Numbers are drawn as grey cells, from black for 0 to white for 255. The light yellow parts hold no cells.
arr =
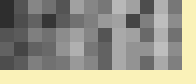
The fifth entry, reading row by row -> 84
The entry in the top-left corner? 46
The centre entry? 134
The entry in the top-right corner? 119
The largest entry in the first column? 98
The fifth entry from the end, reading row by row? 169
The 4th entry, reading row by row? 113
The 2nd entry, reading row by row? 84
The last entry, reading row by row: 127
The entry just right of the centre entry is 84
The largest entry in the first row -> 184
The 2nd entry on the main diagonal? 77
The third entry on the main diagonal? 127

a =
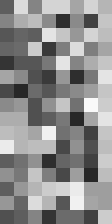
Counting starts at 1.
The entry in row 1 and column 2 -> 220
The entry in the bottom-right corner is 204
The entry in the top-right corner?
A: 181
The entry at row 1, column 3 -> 132
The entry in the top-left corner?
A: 94
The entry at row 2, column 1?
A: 132
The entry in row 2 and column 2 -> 173
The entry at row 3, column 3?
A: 94
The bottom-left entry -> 80
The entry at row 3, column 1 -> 86
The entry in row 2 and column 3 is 189

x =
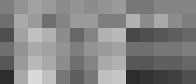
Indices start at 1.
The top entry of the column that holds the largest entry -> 162
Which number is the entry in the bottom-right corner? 79
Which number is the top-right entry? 132
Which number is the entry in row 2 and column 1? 111
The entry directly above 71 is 177
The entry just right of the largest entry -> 192
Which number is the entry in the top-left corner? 126
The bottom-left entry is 45
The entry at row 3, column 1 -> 79
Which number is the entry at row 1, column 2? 147
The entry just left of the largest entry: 169
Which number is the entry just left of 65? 58

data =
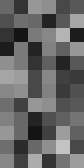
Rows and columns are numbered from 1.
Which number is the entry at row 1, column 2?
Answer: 51
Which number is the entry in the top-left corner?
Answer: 104
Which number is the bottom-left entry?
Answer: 135
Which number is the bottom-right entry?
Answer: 157
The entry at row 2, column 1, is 80
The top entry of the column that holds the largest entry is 72
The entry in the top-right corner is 88
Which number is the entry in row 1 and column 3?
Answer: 151
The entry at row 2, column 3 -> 104
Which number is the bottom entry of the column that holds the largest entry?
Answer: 116
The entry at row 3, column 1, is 51
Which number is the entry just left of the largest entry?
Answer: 143

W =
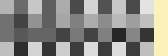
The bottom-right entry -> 191
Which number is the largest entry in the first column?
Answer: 191
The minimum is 38
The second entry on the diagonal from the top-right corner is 158
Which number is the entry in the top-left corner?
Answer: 179
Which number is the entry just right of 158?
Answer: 191
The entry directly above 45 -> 88
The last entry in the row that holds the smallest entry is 52
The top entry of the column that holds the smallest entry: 199
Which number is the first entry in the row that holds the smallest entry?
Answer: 113
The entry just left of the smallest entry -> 128
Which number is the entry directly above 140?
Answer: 82
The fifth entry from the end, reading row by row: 219
